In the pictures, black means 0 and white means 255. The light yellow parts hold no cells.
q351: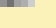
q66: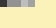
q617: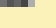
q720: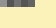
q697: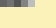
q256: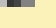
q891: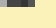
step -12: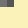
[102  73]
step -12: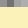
[134 102 150 162]
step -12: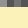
[134  73 102  73]

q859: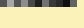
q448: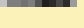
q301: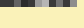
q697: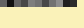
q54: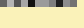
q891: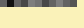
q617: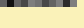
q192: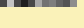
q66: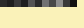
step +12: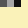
[ 96 179  29]
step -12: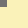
[102]
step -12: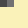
[ 60 102]
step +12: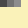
[ 84 126 153]
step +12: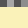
[ 96 179  96 153]

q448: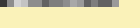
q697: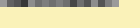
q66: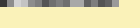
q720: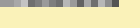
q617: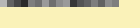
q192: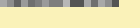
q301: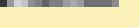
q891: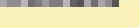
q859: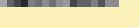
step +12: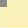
[153]
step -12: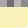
[156  99 171 129]
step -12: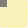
[114]
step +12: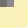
[123 153]
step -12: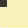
[43]

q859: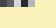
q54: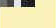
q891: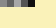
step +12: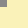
[149]
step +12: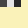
[ 80 241  52]
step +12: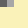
[109 179]
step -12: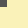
[72]

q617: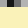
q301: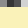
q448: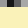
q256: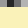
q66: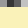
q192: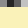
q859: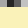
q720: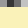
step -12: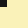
[10]
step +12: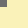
[122]
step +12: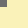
[122]

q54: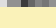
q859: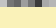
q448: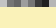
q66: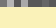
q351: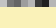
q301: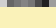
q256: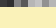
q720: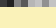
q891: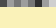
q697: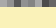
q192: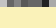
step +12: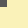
[100]
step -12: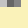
[183  90 120]
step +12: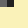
[114  45]
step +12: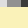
[234 157 157  71]
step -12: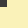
[47]
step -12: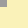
[145]
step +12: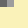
[114 169]

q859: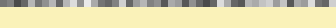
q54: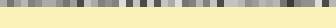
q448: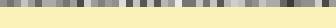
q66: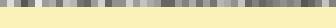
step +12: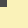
[86]
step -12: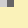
[195  90]
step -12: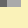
[ 90 158 158]
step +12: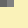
[114 141]

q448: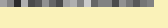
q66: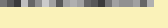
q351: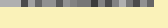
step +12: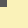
[100]
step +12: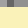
[173 114 157 157]
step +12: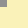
[157]

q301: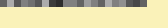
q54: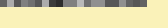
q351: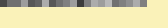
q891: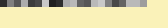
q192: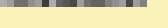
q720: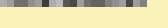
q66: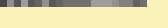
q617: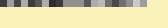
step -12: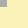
[160]
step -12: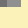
[100 132 132]
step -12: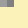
[145 116]
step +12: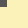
[99]
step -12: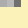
[160 173 100]
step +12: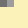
[124 169]

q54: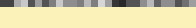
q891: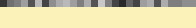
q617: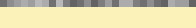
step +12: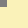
[138]
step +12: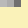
[197 184 124]
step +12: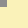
[154]
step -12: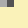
[160  71]
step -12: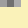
[146 100 160]
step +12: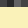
[ 80  53 111  80]

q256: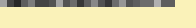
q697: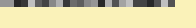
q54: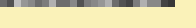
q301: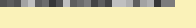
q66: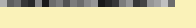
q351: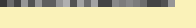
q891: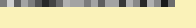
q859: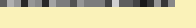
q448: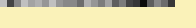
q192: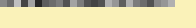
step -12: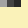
[151  56  28]
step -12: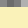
[124  96 112 164]
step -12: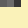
[82 96 43]
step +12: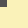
[94]

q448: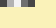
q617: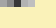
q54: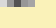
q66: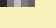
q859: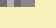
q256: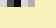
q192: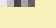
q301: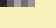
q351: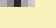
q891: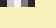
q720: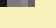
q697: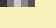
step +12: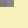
[135 149]
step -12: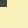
[58]
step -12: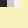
[ 28 191 231]
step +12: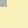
[190]
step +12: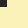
[52]

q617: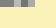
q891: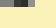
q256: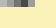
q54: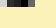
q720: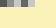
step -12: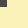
[61]
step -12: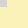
[201]
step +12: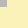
[197]

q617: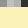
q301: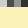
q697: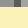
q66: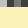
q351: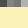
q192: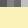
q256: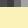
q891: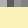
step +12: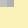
[204 189]
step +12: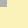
[189]
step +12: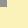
[159]
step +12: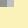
[159 204]
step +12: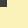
[75]

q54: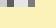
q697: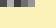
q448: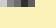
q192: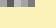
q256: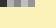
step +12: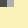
[ 90 188]
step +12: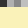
[ 61 188 148 203]
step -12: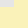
[218 218]
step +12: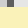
[218 106 242 242]
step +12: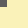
[106]
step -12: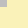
[179]

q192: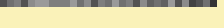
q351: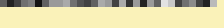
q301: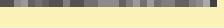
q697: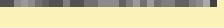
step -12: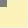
[114]
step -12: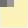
[100 142]
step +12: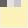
[109 238 212]
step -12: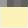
[142  85 100  85]
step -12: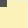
[70]
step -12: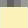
[127  85 114 142]

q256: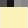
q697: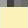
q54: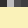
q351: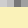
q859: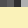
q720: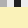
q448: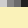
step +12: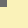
[120]
